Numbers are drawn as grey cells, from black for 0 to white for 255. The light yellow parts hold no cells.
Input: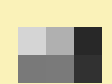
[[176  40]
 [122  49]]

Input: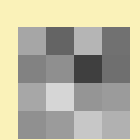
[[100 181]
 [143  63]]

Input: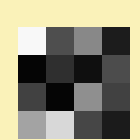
[[ 78 136]
 [ 47  15]]

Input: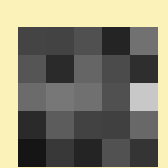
[[ 67  80]
 [ 42 101]]

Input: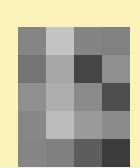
[[195 132]
 [166  69]]

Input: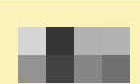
[[ 53 177]
 [ 67 134]]

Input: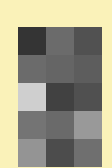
[[107  81]
 [101  93]]
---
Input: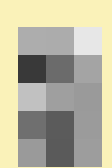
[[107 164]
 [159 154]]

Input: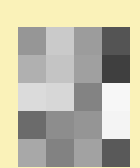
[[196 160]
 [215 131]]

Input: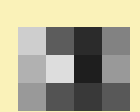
[[221  30]
 [ 83  57]]

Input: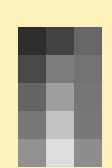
[[124 115]
 [158 118]]

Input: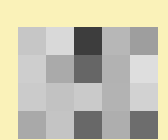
[[170 102]
 [194 202]]

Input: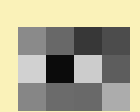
[[ 11 204]
 [107 105]]

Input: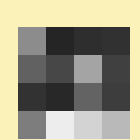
[[ 71 164]
 [ 40  99]]
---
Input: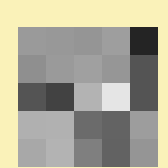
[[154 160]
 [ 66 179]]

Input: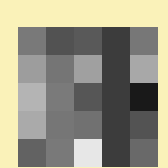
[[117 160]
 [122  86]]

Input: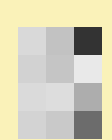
[[197 233]
 [221 173]]

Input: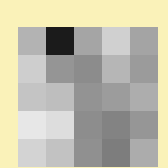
[[149 140]
 [190 147]]

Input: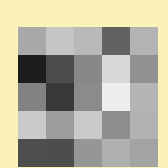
[[ 75 136]
 [ 56 139]]

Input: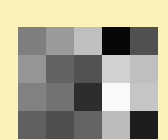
[[ 99  82]
 [115  45]]

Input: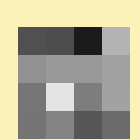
[[153 152]
 [228 125]]

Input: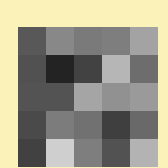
[[ 35  66]
 [ 83 165]]

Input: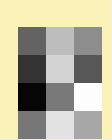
[[211  87]
 [121 253]]
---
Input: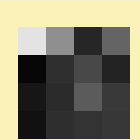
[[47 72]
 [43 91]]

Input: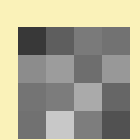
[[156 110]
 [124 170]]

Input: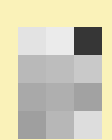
[[189 201]
 [175 162]]

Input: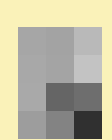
[[164 195]
 [101 110]]

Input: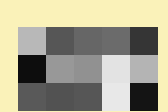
[[152 145]
 [ 82  86]]

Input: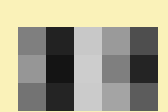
[[ 20 205]
 [ 36 203]]

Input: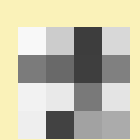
[[105  62]
 [233 121]]

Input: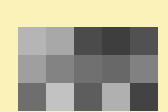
[[131 112]
 [194  93]]

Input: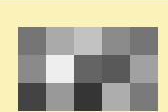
[[238 100]
 [153  53]]
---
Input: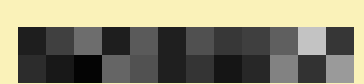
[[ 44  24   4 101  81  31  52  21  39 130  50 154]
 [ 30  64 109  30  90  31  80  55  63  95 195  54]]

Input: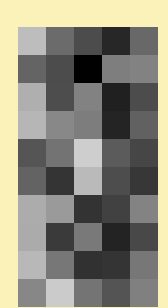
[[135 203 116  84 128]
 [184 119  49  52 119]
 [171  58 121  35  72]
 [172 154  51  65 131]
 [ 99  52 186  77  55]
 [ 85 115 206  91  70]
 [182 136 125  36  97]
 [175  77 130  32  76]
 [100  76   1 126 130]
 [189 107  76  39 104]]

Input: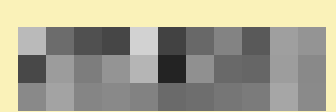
[[137 163 133 137 130 106 110 118 123 166 138]
 [ 72 156 125 148 181  35 144 105 102 157 137]
 [186 108  80  70 210  66 104 131  89 159 148]]

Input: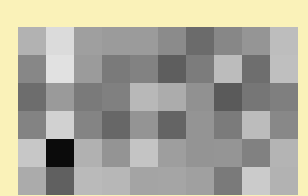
[[171  96 186 183 164 165 160 122 203 178]
 [199  11 177 148 196 158 148 149 129 180]
 [131 209 132 103 148 100 148 123 188 136]
 [109 154 122 128 184 172 145  90 118 127]
 [135 225 155 122 130  94 124 188 110 191]
 [178 219 159 155 155 139 107 135 149 189]]

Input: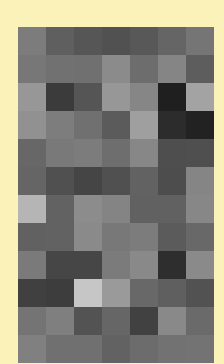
[[128 112 112  98 108 114 115]
 [116 127  83 102  65 137 106]
 [ 64  61 198 154 104  95  82]
 [122  70  70 123 137  46 138]
 [ 97  98 138 120 124  91 104]
 [181  98 140 132  97  97 135]
 [101  80  69  80  98  77 133]
 [103 121 124 110 135  78  79]
 [145 125 112  91 159  44  34]
 [151  59  85 151 134  31 163]
 [119 113 112 139 109 133  93]
 [124  95  86  81  88 101 117]]

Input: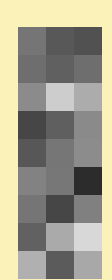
[[176  91 168]
 [ 97 170 216]
 [117  70 128]
 [130 119  44]
 [ 87 118 140]
 [ 70  95 138]
 [139 205 172]
 [110  96 110]
 [117  88  81]]

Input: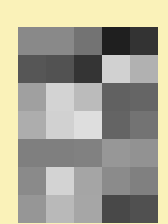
[[150 185 166  72  80]
 [138 211 165 139 128]
 [127 127 129 151 146]
 [173 209 222 100 115]
 [160 211 187  97 101]
 [ 86  82  52 209 177]
 [137 137 115  31  51]]

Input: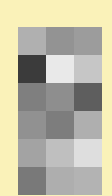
[[121 174 179]
 [163 191 222]
 [145 125 175]
 [127 142  94]
 [ 59 233 198]
 [176 147 156]]

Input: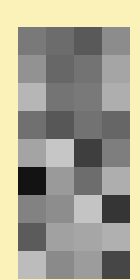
[[188 138 156  70]
 [ 91 161 166 176]
 [130 141 196  53]
 [ 19 154 109 174]
 [164 198  62 126]
 [112  87 114 102]
 [182 116 121 174]
 [146 103 115 165]
 [121 108  89 140]]
